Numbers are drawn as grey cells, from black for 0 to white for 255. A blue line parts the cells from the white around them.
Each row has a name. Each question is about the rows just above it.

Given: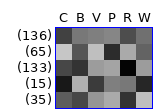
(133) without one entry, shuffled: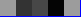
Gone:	| 164 |
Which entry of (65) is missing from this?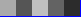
| 198 |
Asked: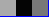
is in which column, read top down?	R
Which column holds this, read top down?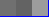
W

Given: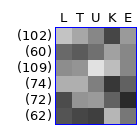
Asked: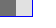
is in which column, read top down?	U
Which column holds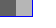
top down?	K
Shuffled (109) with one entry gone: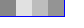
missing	| 141 |
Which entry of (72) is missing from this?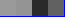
| 76 |
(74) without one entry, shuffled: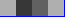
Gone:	| 127 |
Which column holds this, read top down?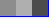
L

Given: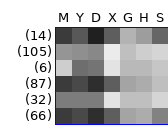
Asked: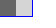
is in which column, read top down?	S
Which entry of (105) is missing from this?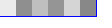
| 206 |
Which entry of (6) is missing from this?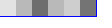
| 198 |
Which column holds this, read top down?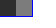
D
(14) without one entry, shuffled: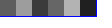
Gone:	| 88 |

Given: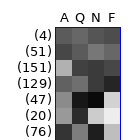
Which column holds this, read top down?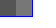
N
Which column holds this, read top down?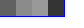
A
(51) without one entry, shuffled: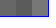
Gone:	| 71 |
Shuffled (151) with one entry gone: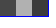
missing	| 65 |
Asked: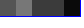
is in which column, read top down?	N

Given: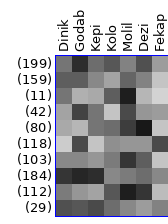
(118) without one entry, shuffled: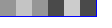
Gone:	| 143 |
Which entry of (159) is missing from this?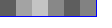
| 101 |
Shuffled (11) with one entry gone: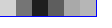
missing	| 176 |
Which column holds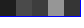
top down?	Molil
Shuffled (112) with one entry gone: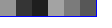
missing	| 188 |
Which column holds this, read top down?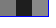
Molil
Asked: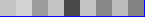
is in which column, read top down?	Fekap

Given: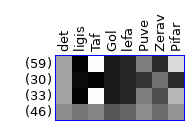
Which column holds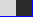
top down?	Pifar
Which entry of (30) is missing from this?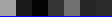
| 11 |
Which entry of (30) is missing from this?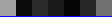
| 52 |
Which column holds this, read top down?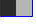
Pifar
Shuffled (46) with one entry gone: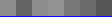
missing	| 132 |
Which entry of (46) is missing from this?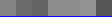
| 119 |

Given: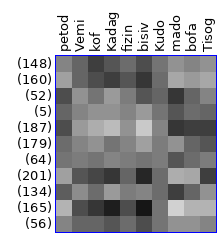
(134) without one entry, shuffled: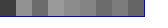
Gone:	| 93 |
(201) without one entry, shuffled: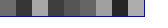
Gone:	| 70 |
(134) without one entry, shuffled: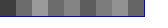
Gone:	| 140 |

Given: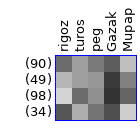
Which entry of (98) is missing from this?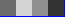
| 101 |
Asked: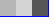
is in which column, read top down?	rigoz
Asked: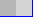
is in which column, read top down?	rigoz
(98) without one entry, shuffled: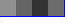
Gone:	| 212 |
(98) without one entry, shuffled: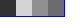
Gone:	| 101 |
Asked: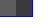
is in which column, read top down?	Gazak
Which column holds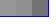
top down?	peg

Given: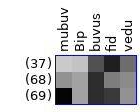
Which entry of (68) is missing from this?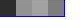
| 139 |
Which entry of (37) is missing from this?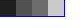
| 195 |

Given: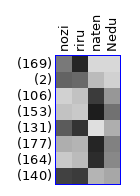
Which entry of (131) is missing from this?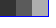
| 223 |
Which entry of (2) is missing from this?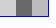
| 99 |

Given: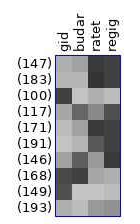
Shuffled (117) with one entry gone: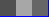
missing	| 137 |
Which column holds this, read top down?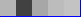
gid

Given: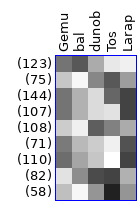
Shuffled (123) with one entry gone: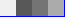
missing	| 232 |
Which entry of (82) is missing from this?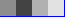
| 75 |

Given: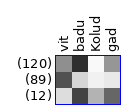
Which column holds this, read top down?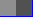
vit
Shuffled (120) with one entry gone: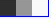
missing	| 143 |

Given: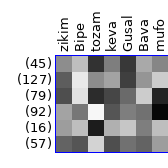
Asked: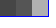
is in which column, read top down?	keva
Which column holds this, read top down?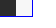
tozam
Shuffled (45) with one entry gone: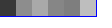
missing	| 50 |
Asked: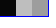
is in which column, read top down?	mufo
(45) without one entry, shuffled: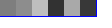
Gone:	| 134 |

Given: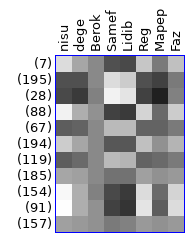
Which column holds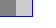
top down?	Faz
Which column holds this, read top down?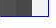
nisu

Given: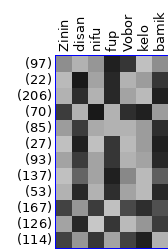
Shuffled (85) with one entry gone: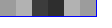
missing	| 170 |
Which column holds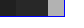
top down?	fup
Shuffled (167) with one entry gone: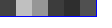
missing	| 73 |

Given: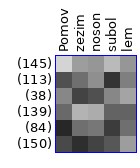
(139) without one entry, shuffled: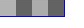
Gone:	| 105 |
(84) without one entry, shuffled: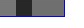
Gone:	| 60 |
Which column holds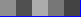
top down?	noson
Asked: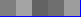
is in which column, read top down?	lem
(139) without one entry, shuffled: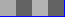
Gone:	| 105 |
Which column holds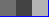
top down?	zezim

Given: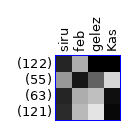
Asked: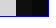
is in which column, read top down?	Kas
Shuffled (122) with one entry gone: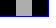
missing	| 37 |
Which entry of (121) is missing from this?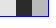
| 8 |
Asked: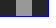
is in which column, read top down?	siru
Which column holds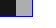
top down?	feb

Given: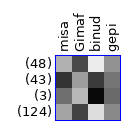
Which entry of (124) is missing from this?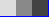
| 164 |
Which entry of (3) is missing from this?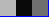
| 105 |
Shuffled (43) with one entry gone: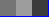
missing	| 51 |

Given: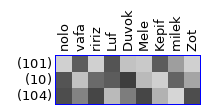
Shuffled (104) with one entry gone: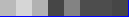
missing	| 125 |
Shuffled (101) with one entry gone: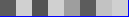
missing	| 201 |

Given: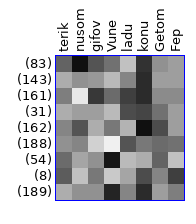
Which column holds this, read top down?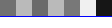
Vune
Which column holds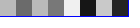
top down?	Vune
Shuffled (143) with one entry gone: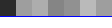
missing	| 152 |

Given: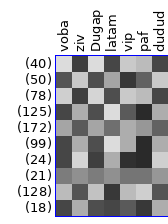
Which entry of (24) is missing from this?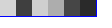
| 48 |
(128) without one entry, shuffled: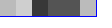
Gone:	| 194 |
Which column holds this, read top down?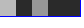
paf

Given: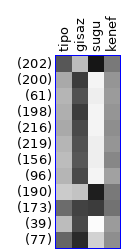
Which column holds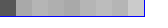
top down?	tipo
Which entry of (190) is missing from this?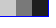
| 195 |
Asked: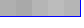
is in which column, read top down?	tipo
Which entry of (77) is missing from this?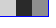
| 102 |
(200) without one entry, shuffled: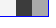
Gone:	| 149 |

